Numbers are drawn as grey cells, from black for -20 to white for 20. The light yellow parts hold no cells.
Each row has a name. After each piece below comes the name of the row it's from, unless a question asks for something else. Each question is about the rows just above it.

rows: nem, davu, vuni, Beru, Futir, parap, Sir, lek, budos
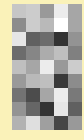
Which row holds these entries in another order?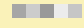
nem
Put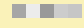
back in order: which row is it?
nem
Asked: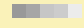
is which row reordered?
nem
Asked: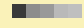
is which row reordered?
parap
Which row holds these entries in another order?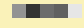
vuni
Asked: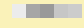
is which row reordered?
nem

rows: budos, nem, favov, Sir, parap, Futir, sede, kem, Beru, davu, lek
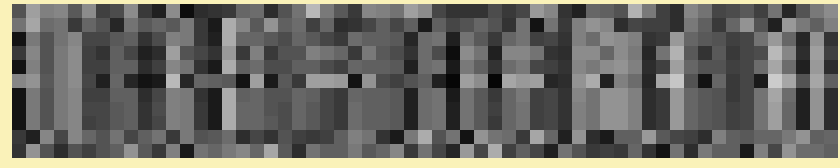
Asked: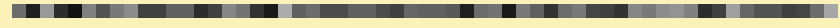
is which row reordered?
parap
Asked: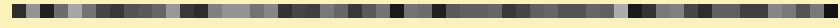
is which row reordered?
sede
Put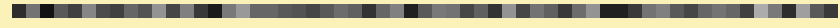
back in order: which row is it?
Beru
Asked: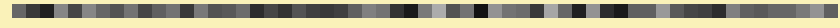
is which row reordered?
davu
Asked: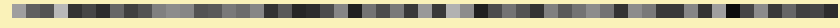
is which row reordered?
Sir
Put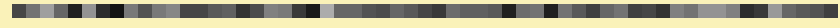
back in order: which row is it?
kem
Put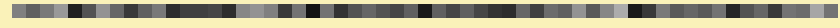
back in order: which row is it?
nem

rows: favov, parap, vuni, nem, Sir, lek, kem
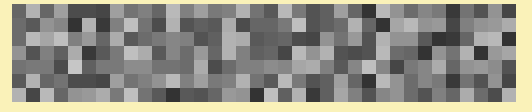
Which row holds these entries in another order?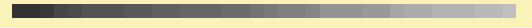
nem
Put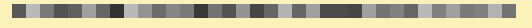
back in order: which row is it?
favov
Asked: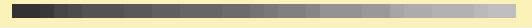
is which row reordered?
kem
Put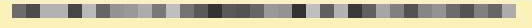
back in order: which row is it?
kem

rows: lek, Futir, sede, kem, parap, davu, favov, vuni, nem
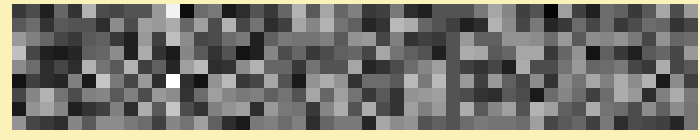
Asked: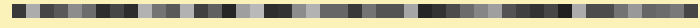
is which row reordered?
parap
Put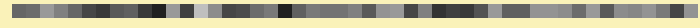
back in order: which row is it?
sede
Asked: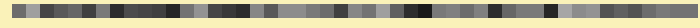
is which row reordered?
nem

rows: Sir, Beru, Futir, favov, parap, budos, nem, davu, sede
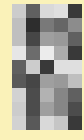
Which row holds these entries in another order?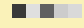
Sir
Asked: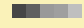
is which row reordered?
Futir

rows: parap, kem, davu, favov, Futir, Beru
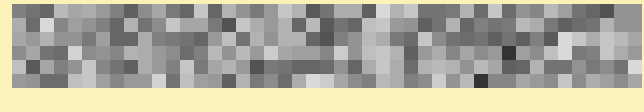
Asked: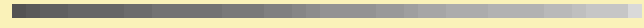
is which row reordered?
kem
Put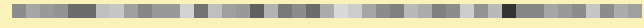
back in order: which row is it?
Beru
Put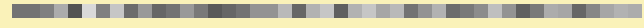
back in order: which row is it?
Futir
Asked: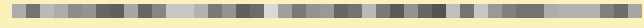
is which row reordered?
kem
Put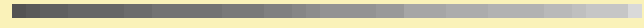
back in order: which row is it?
Futir
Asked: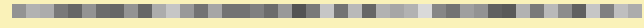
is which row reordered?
kem

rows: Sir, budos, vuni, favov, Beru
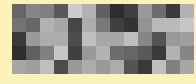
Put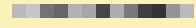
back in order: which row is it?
budos
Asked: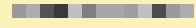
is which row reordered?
Beru
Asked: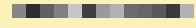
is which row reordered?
favov
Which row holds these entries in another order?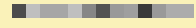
vuni
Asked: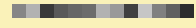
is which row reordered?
favov
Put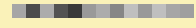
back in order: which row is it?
vuni

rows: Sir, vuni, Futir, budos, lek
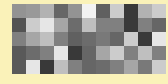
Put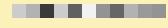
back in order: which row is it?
Sir
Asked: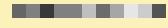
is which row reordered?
vuni
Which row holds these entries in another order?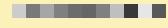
lek
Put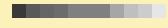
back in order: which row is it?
budos
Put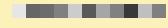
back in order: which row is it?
budos
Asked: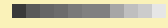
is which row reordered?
lek

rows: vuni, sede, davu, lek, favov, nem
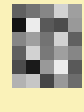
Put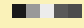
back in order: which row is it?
favov
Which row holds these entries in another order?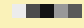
sede
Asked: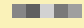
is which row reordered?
lek
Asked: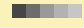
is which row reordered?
nem
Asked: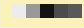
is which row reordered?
sede
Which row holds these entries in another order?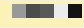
sede
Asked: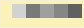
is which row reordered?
lek

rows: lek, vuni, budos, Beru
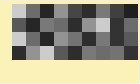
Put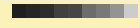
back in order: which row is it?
lek
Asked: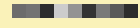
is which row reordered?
Beru
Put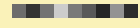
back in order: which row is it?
budos
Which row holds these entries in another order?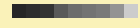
budos

